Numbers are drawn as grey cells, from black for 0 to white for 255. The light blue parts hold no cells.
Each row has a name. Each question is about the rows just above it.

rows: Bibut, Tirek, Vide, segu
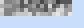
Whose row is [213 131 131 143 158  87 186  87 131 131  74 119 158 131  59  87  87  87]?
Bibut
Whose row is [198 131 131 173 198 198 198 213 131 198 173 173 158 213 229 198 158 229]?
segu
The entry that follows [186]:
[87]
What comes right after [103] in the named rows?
[131]
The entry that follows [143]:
[158]

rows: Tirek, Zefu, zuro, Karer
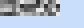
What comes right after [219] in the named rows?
[117]
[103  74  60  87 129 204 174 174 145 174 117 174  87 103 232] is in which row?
Karer
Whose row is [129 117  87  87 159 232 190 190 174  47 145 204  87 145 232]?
Tirek
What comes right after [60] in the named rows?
[87]

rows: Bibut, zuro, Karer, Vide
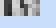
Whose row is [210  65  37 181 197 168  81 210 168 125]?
Vide
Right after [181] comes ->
[197]
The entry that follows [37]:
[181]

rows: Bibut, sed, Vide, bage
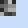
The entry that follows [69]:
[56]
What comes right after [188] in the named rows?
[40]
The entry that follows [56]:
[85]

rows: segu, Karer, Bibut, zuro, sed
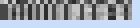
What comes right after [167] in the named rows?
[181]
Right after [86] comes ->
[181]

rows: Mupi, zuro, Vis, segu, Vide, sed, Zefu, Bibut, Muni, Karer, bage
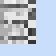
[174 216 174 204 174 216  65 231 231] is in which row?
Zefu
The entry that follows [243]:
[204]
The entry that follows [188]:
[204]
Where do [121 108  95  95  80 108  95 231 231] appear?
zuro
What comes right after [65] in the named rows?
[231]

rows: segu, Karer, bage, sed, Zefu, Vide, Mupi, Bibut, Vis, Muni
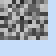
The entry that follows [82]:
[184]
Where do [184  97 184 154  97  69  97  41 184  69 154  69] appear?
Vide
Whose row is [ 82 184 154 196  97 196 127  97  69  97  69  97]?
Vis
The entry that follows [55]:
[184]
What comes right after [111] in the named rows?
[127]
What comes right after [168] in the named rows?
[127]

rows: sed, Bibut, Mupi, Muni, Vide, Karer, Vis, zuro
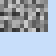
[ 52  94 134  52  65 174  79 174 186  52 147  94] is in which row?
Muni
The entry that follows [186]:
[52]
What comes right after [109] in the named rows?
[147]
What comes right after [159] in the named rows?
[94]

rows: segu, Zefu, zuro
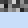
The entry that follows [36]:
[97]
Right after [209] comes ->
[52]
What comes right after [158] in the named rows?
[133]
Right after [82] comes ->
[158]

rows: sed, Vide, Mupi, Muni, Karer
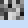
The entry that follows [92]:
[50]
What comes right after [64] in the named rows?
[218]
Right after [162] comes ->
[122]

